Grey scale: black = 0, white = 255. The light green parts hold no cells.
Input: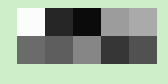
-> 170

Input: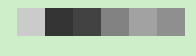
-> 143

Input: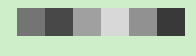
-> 57

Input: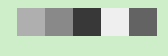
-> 99

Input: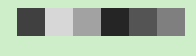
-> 127

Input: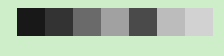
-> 210
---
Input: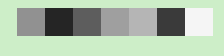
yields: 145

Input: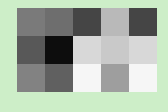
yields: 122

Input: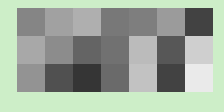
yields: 133

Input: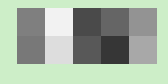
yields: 127

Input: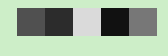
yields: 80

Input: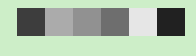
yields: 61
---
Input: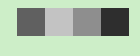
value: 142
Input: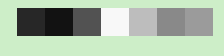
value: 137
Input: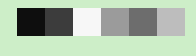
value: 109
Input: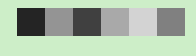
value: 211
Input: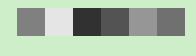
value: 150
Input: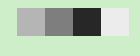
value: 39
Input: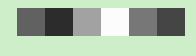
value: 119
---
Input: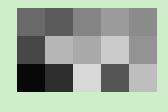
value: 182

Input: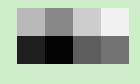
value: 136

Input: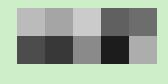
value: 165

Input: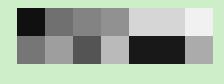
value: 112

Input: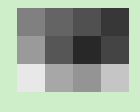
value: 86

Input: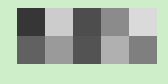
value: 204
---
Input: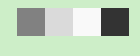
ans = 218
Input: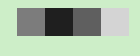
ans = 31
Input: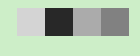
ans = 40
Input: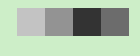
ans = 147
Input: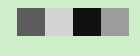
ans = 211
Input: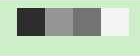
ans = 150
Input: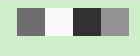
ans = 248
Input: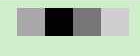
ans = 3
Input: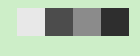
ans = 76
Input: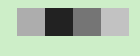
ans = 34
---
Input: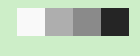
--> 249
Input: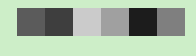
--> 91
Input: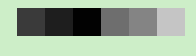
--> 58
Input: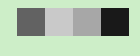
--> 98
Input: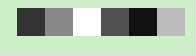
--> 51
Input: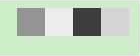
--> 148
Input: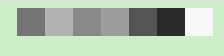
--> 117
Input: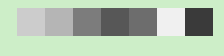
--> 204
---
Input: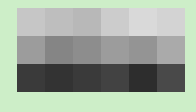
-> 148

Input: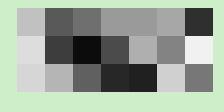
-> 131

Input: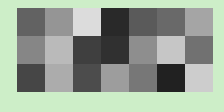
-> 198

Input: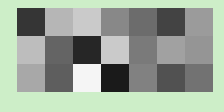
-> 161

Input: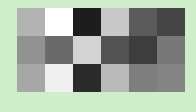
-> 61

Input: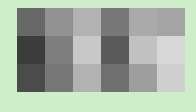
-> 193

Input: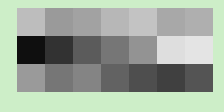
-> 222

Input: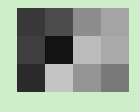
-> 188
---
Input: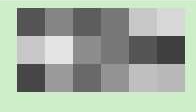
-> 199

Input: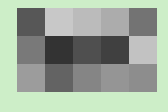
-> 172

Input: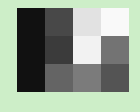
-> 226

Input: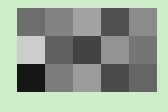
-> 81

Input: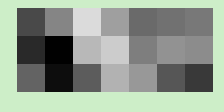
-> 113

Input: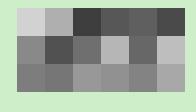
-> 95

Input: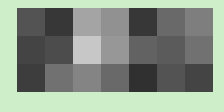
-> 105

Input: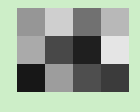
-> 113

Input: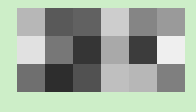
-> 133
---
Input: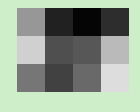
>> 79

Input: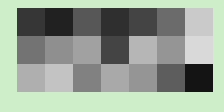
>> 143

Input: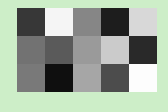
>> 90

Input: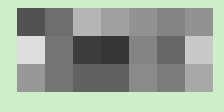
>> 117

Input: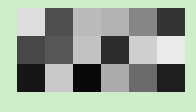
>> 87

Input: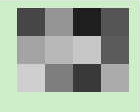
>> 184

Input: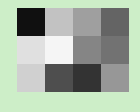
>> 245

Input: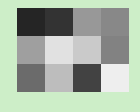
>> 225
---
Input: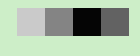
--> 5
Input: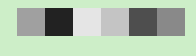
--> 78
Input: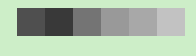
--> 168
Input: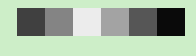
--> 86
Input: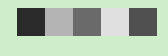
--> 224
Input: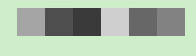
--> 103
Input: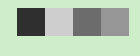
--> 108
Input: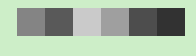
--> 77
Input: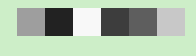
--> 94
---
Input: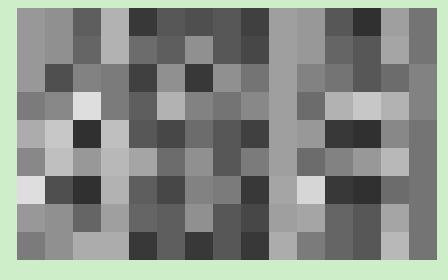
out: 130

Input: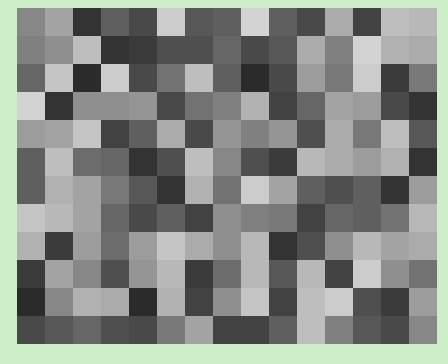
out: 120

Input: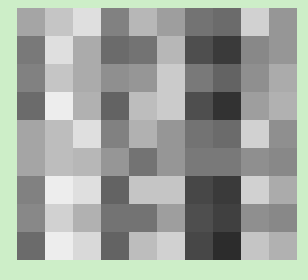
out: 171

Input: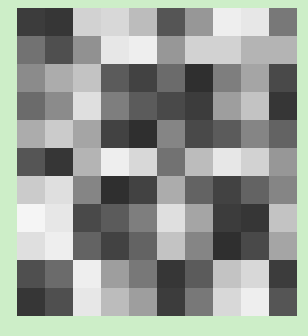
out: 73

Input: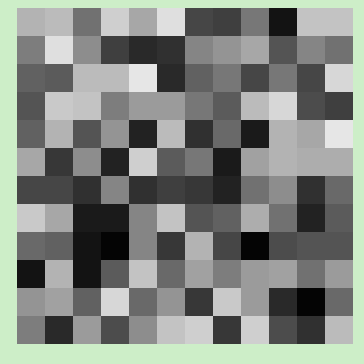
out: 215
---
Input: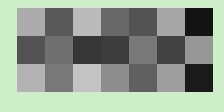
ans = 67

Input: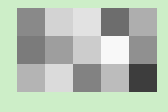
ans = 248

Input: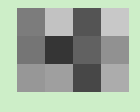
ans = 97

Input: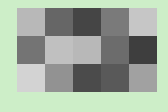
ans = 108

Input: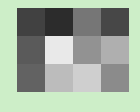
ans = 146

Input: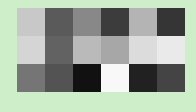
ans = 220

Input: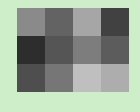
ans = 125
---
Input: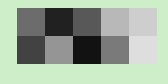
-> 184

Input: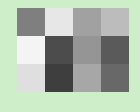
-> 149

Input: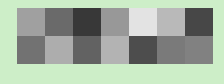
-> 185

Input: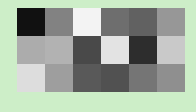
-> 45

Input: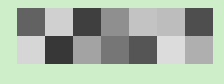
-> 189

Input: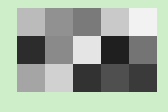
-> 31

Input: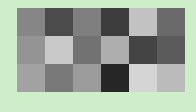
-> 68

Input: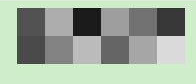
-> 114

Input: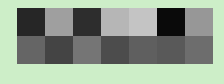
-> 10

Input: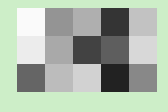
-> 94
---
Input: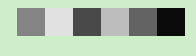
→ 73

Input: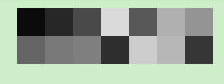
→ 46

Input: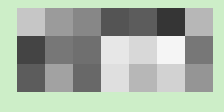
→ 223

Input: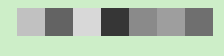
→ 54

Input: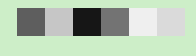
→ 22

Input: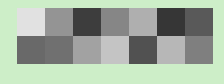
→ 196
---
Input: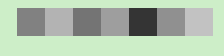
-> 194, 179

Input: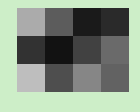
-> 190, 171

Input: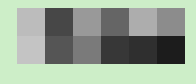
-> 196, 188

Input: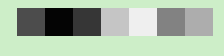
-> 239, 197

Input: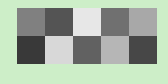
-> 231, 216

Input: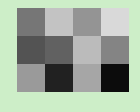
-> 217, 195

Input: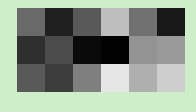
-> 230, 206

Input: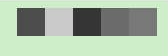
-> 201, 120

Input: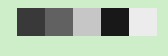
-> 236, 198
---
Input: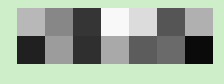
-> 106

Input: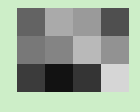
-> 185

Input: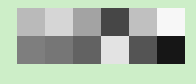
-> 84

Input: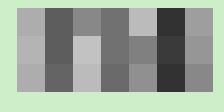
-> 58

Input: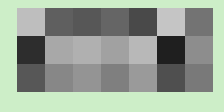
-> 31

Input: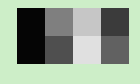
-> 224

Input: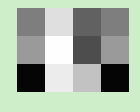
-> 77
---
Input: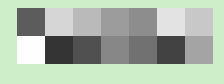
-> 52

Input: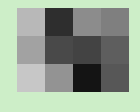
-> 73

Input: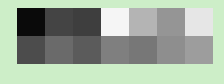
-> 106

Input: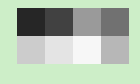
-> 228

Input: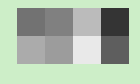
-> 156

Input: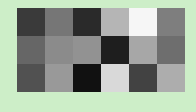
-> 139

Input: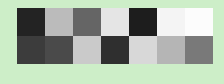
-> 74
